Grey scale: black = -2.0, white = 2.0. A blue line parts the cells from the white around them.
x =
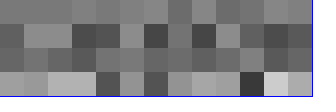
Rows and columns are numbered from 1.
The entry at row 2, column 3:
0.2
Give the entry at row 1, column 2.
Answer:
-0.1
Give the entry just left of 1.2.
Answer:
-1.1
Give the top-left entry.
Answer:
-0.1
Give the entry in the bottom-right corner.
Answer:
0.7
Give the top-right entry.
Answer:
0.0
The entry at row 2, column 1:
-0.5
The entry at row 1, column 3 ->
-0.1
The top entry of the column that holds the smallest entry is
-0.2
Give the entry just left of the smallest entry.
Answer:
0.5
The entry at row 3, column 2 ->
-0.2
